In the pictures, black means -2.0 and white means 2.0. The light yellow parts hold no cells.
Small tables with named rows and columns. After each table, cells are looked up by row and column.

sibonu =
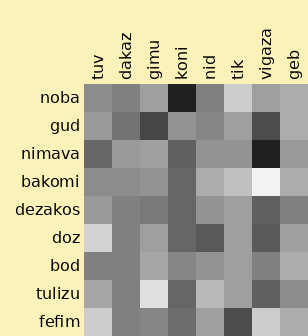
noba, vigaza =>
0.5
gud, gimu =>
-0.9
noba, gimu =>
0.5
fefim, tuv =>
1.2
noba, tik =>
1.2
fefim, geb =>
0.7
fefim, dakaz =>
0.0
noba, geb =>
0.7
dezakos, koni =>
-0.4
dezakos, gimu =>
-0.1
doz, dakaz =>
0.0
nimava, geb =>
0.4
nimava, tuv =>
-0.4
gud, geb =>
0.7
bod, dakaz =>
0.0
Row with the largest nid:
tulizu

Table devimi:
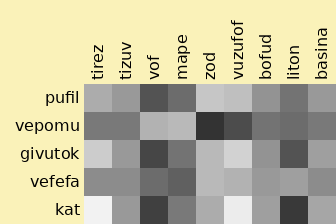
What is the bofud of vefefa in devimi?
0.4
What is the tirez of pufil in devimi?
0.7
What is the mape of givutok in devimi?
-0.2
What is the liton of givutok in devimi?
-0.7
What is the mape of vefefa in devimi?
-0.5
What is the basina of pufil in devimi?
0.4
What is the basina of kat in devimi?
0.6
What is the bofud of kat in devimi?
0.5
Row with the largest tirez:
kat

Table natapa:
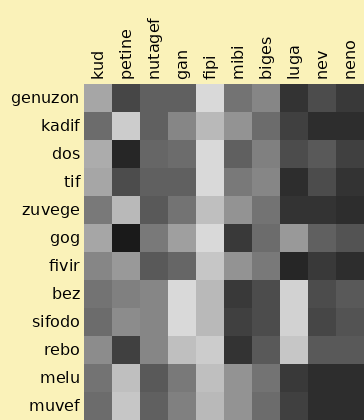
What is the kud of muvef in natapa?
-0.3
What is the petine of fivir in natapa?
0.4
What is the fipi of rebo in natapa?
1.2
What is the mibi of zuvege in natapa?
0.3
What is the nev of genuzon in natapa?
-0.8
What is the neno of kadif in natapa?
-1.3
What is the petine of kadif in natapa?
1.2
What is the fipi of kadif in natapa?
0.9
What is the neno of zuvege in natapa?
-1.3
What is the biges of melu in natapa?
-0.2
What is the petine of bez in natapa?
0.0
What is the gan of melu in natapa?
-0.1
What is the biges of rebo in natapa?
-0.6
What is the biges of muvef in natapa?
-0.3
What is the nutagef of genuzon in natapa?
-0.5
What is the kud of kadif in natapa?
-0.3
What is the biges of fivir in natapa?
-0.1
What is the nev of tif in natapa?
-0.8
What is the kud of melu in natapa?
-0.2

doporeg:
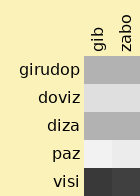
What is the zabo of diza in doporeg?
0.8
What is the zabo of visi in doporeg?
-1.0
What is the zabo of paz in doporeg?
1.7
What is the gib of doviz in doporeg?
1.5
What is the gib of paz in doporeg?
1.8
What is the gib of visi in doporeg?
-1.1
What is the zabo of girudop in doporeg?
0.8
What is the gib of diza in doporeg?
0.8
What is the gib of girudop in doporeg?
0.8
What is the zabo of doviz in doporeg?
1.5

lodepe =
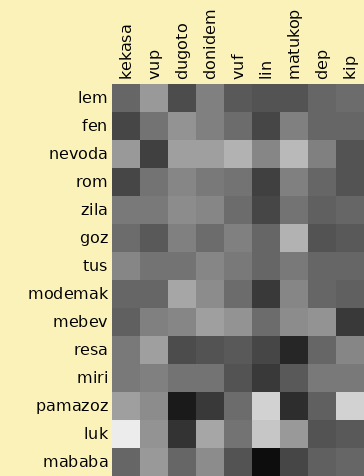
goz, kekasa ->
-0.3
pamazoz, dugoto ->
-1.6
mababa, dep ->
-0.5
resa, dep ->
-0.4
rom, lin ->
-1.0
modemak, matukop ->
0.1
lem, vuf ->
-0.6
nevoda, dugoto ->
0.5
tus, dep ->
-0.4
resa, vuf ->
-0.6
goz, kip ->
-0.6
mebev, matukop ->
0.2
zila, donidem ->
0.1
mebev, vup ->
0.0
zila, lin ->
-0.9
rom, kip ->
-0.7
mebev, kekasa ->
-0.5
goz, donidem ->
-0.3
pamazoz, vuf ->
-0.3

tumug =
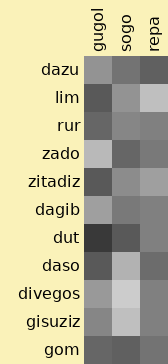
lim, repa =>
1.0
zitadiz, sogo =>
0.2
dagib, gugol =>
0.5
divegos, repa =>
0.0
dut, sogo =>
-0.6
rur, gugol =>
-0.4
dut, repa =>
0.0
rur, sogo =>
0.1
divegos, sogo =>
1.2
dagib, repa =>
0.0
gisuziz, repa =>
0.0
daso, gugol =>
-0.6
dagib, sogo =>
-0.1
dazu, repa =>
-0.5
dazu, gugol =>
0.3
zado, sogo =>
-0.4

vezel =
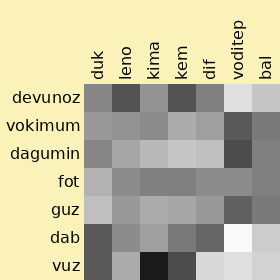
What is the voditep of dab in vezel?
1.9
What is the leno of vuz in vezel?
0.7
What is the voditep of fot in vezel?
0.2
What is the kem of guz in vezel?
0.6
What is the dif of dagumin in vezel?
1.0
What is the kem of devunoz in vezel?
-0.7
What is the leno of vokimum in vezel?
0.3
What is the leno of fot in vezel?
0.2

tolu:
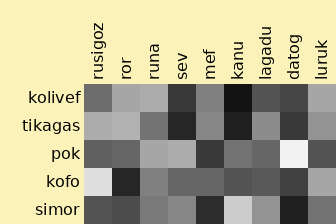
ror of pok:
-0.4
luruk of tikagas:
0.3
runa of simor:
-0.1
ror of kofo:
-1.4
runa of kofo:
0.0
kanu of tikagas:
-1.5
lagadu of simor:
0.3
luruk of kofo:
0.6
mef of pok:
-1.1
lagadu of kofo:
-0.6
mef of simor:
-1.3
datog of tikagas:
-1.1
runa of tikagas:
-0.2
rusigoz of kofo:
1.5
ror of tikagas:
0.8
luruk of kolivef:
0.6
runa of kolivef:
0.7
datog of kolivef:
-0.9
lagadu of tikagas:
0.2

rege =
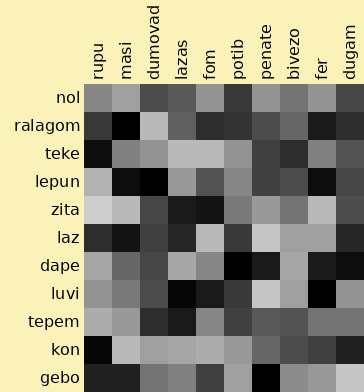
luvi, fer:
-2.0
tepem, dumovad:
-1.3
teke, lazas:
0.9
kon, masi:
0.9
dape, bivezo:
0.6
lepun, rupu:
0.8
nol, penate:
0.3
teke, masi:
0.0
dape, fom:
0.1
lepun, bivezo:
-0.8
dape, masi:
-0.4
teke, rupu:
-1.8
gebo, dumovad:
-0.2
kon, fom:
0.7
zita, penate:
0.4
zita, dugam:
-0.8
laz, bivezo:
0.5
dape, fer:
-1.6

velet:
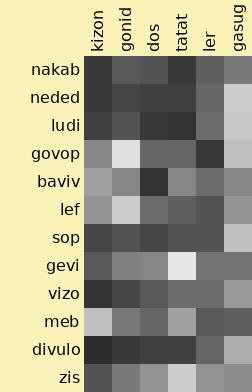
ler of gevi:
-0.2
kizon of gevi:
-0.6
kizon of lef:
0.3
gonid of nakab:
-0.6
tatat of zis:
1.2
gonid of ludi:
-0.7
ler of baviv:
-0.3
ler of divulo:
-0.4
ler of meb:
-0.6
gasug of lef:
0.3
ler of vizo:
-0.3
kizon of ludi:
-1.0
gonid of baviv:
0.1
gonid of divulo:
-1.1
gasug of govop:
1.0
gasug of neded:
1.2

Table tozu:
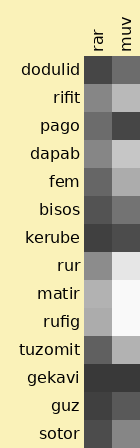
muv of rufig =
1.9
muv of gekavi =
-1.1
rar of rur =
0.2
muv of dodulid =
-0.3
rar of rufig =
0.7
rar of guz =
-1.0
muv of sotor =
0.1
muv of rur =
1.6
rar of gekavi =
-1.1
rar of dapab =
0.1
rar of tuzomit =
-0.5
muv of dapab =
1.1
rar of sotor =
-0.8
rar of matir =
0.8
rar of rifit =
0.1
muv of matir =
1.9
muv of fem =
0.7
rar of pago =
-0.3
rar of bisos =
-0.7
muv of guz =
-0.6
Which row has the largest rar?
matir

